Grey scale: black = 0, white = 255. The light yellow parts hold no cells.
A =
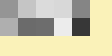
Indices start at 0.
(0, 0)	149
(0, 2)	219
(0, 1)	197

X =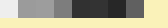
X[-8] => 238
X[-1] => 96
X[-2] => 39
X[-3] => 51

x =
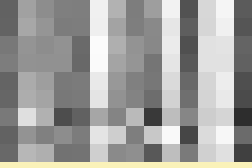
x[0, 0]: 98
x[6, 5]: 166
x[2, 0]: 120
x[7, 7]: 126
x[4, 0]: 100
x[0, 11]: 215
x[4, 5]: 233
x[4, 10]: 104
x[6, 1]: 223
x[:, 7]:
[125, 126, 147, 149, 128, 131, 186, 126, 143]
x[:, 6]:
[178, 163, 175, 164, 152, 146, 132, 206, 138]
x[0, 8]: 158
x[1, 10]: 94
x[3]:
[125, 146, 145, 145, 104, 250, 164, 149, 117, 229, 88, 225, 225, 97]
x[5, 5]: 228
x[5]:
[102, 173, 164, 120, 122, 228, 146, 131, 109, 210, 111, 212, 233, 75]
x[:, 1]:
[161, 167, 148, 146, 171, 173, 223, 147, 183]
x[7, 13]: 107
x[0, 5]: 240
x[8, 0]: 104
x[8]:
[104, 183, 175, 114, 115, 207, 138, 143, 88, 190, 122, 208, 224, 64]
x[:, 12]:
[245, 240, 227, 225, 237, 233, 213, 247, 224]
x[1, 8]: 137
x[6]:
[121, 223, 177, 77, 97, 166, 132, 186, 57, 189, 134, 205, 213, 45]
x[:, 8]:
[158, 137, 136, 117, 119, 109, 57, 200, 88]
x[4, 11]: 213

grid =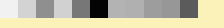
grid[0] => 241
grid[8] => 157
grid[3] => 209
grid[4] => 119

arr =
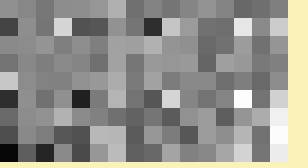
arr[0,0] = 144
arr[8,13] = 211
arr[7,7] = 91
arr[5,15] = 209
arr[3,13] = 152
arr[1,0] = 68
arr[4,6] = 172
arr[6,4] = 139
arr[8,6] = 187
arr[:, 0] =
[144, 68, 138, 115, 199, 46, 105, 78, 7]
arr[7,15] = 252
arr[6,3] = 178
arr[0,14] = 111
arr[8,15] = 236
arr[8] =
[7, 94, 37, 138, 74, 151, 187, 95, 104, 164, 129, 135, 166, 211, 117, 236]
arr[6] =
[105, 140, 145, 178, 139, 129, 112, 98, 117, 91, 145, 155, 94, 149, 172, 240]
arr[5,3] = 144
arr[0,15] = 127
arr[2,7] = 159
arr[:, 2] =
[119, 117, 148, 126, 130, 113, 145, 125, 37]
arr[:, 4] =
[142, 82, 142, 133, 145, 32, 139, 81, 74]
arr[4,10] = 137
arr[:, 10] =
[133, 155, 144, 153, 137, 133, 145, 87, 129]
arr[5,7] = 115
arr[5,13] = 253
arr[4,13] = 126
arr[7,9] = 124
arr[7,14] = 114
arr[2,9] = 148
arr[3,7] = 118
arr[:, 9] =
[117, 197, 148, 150, 124, 213, 91, 124, 164]

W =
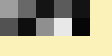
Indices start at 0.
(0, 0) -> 158
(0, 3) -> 91
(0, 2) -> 20
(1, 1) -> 14
